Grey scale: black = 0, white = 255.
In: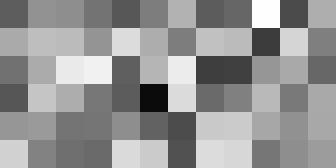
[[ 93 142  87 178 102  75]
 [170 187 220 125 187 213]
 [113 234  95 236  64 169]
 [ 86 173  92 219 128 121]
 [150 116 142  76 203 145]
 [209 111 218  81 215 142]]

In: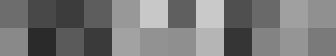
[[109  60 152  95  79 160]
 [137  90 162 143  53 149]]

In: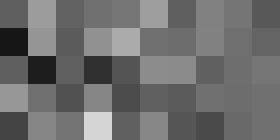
[[ 95  98 118  95 117]
 [ 22  91 171 109 111]
 [ 95  96  84 139 110]
 [151  81  76  91 109]
 [ 68 115  97  86 105]]

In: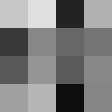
[[199  35]
 [ 57 103]
 [ 88  90]
 [160  13]]

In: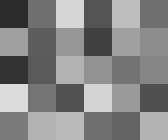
[[ 43 215 190]
 [159 151 160]
 [ 51 179 115]
 [220  82 155]
 [123 186 100]]

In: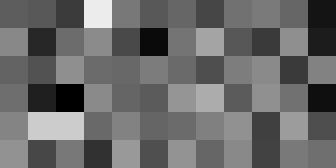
[[ 93  59 120 102 113 102]
 [136 108  73 116  87 143]
 [ 99 143 104 106 125  58]
 [110   0 101 149  91 113]
 [132 204 130 107 145 156]
 [146 120 153 147 137 121]]
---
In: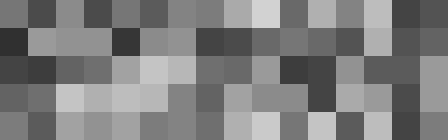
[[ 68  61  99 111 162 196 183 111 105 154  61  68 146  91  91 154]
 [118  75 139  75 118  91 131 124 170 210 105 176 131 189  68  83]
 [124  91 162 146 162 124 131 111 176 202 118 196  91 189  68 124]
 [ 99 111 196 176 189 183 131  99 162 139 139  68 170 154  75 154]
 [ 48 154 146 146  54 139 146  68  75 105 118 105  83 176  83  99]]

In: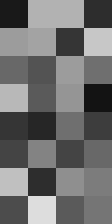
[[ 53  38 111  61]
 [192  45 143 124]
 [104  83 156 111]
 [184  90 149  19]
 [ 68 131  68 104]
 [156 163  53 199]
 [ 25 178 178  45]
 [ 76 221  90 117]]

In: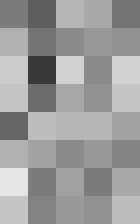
[[203  56 209 138 209]
 [123  94 182 168 116]
 [196 109 168 145 196]
 [176 116 138 153 145]
 [229 123 161 123 168]
 [196 131 153 145 188]
 [176 161 138 153 131]
 [101 188 182 182 161]]

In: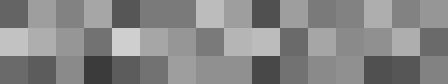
[[106  92 138  59  92 114 158 144 144  72 114 138 144  80  86 130]
 [100 158 130 166  86 122 122 188 158  80 158 122 130 174 130 150]
 [194 174 150 114 207 166 150 122 181 188 106 166 138 144 174 106]]

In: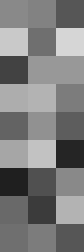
[[105  59 179]
 [ 31  80 137]
 [201 111 214]
 [111 124  86]
 [137 130  86]
 [ 99 145  93]
 [ 66 152 152]
 [173 179 124]
 [166 194  37]]

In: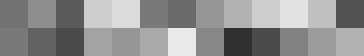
[[121  98  75 163 150 169 233 135  49  75 129 156 177]
 [114 142  90 205 219 121 106 150 177 205 226 192  82]]

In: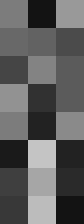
[[124  19 153]
 [124  34 138]
 [146  49  91]
 [104  98  75]
 [ 69 131  91]
 [ 63 166  42]
 [ 56 188  19]
 [ 26 196  34]]

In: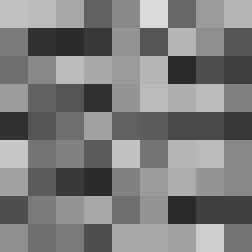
[[123  49  42  56 149  85 181 142  85]
 [ 49  85 110 161  97  91  72  72  56]
 [161  91  56  42 129 155 173 149 136]
 [155  97  85  49 149 187 173 187 129]
 [142 110 123  79 167 167 161 205 116]
 [199 116 129  91 193 116 181 187 136]
 [ 79 123 149 167 110 149  42  64  64]
 [110 136 187 167 155 181  42  79  64]
 [193 187 167  97 136 218 103 155 181]]

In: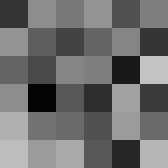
[[141   4  88  46 162  59]
 [100  74 133 127  25 195]
 [148  94  67 100 133  53]
 [176 114 106  81 155 106]
 [ 53 141 120 148  81 127]
 [189 155 169  88  38 182]]
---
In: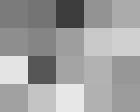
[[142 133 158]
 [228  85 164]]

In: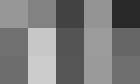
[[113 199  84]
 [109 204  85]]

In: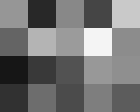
[[100 180 155]
 [ 22  57  82]]

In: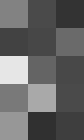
[[ 66  71 106]
 [230 100  72]]

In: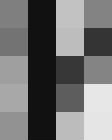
[[115  17 189]
 [159  17  55]]

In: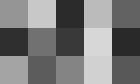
[[ 47 113  57]
 [164  92 132]]

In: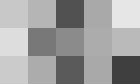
[[221 120 139]
 [203 172  90]]

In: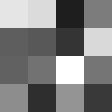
[[ 94  88  52]
 [ 97 114 255]]
